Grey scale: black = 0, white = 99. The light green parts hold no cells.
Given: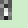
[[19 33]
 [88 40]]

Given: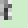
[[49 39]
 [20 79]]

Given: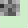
[[49 52]
 [54 30]]

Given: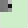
[[48  8]
 [48 59]]

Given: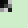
[[24 48]
 [81 10]]

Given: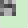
[[29 23]
 [68 70]]

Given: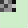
[[25 59]
 [56 57]]

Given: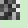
[[43 15]
 [52 27]]

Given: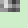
[[87 67]
 [57 37]]
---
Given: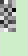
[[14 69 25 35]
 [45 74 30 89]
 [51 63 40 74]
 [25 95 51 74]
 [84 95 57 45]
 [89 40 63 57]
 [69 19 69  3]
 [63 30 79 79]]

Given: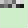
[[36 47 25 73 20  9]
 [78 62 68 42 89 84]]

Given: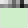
[[53 59 48 36 48  9 31]
 [90 85 69 42 64 20 80]]

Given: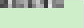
[[27 33 72 39 51 45 67 27 51 72 67 22 88 51 45 45]
 [39 27 82 39 57 62 67 33 62 77 51 22 82 51 57 57]]

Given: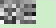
[[96 25 30 19 84 41 36 41 36]
 [90 69 36 90 63 57 19 30  8]
 [79 30 41 30 74 47 52 52 57]
 [57 74 57 84 41 63 36 47 19]
 [36 57 63 52 47 57 63 63 69]
 [25 41 69 19 52 52 79 74 90]]

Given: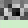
[[56 39 17 73 79 45 79]
 [51 39 39 56 56 45 51]
 [28 84 45 17 11 73 51]
 [62 23 62 62 68 33 33]
 [23 79 73 11  0 68 28]]
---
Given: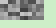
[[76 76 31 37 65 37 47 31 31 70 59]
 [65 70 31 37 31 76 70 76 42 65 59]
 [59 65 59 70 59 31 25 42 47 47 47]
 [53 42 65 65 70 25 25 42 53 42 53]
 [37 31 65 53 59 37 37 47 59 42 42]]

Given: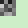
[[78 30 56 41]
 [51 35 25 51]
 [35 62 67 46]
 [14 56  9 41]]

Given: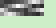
[[85 63 38 32 27 32 22 43 53 73 90]
 [58 79 90 79 53 38 22 27 22 17 38]
 [32 22 22 27 32 38 48 73 90 79 58]
 [27 38 53 73 96 79 58 43 17 27 17]]

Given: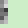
[[63 73]
 [57 84]
 [52 73]
 [46 46]
 [41 23]
 [35 68]]

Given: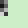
[[82 21]
 [43 71]
 [27 54]
 [ 9 38]]

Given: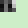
[[21 39 27 83]
 [11 45 16 33]
 [ 6 45  6 72]]

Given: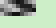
[[82 66 41 24  7 12 35 56 71]
 [71 41 24  7  7 30 51 66 82]
 [61 66 76 61 30 12 12 12 41]
 [35 56 61 76 71 35 24 18  7]]

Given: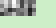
[[73 85 61 97 61 28 55 38 44]
 [67 50 18 33 44 50 55 12 38]
 [50 79 55 91 73 28 67 33 67]
 [23 44 50 73 44 38 55 18 61]]
